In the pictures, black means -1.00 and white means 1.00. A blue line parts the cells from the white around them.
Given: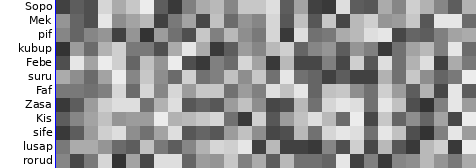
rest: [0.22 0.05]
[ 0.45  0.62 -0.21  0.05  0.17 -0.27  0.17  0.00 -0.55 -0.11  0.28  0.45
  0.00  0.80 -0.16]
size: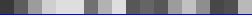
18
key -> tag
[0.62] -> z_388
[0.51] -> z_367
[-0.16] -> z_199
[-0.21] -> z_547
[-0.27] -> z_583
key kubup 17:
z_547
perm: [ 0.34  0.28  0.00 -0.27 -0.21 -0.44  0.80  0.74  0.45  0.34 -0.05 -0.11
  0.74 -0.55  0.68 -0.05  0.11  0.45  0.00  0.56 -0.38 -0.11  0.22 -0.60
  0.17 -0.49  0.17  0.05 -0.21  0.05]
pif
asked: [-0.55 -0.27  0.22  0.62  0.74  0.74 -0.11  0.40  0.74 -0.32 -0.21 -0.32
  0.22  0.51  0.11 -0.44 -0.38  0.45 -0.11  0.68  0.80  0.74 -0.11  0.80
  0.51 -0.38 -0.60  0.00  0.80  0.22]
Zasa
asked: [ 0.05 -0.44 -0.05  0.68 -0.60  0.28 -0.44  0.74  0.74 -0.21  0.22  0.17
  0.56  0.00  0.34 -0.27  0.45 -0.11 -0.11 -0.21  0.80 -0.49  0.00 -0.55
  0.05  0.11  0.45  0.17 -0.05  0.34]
rorud
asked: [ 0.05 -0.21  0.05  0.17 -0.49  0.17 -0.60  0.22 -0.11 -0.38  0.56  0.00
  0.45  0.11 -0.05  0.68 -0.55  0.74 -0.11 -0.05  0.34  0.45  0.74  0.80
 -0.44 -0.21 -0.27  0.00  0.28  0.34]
pif

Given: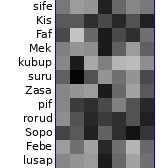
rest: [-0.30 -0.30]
[-0.63 -0.42 -0.69 -0.36 -0.74]
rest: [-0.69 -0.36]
[-0.74]
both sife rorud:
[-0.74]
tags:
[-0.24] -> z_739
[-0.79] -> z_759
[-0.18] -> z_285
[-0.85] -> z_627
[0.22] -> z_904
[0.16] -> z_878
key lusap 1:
z_878
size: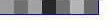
7
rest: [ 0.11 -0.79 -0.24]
[ 0.22 -0.24]

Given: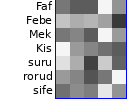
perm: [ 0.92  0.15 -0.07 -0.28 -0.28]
Faf
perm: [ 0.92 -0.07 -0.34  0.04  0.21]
rorud
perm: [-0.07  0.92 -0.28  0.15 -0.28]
Faf
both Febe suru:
[0.36]
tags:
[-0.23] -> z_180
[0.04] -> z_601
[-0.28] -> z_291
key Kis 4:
z_291
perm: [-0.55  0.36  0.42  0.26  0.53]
Febe
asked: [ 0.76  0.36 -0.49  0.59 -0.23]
suru

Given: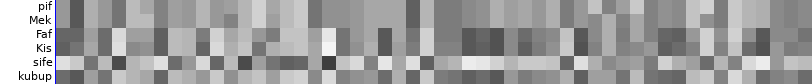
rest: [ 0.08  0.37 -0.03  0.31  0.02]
[-0.20 -0.25  0.19  0.64  0.14  0.64  0.14 -0.31  0.08  0.08 -0.09]
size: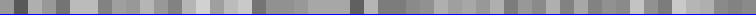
54
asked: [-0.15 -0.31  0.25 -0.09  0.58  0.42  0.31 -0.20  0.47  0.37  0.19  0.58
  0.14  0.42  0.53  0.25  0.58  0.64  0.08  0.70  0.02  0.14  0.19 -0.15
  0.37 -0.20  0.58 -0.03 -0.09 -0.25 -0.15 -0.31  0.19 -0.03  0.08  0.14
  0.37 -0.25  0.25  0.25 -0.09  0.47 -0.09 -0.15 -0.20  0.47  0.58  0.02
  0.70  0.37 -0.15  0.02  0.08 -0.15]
kubup
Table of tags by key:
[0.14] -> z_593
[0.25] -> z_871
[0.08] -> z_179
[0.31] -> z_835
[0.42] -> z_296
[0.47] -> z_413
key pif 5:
z_413

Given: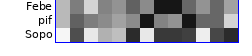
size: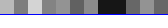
12
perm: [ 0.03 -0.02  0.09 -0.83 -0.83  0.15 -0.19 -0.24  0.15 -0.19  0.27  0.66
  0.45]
Febe
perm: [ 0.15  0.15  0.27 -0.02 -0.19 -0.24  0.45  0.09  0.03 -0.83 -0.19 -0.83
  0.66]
Febe
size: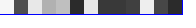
13
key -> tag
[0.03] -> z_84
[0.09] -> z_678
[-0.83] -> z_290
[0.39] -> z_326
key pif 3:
z_678

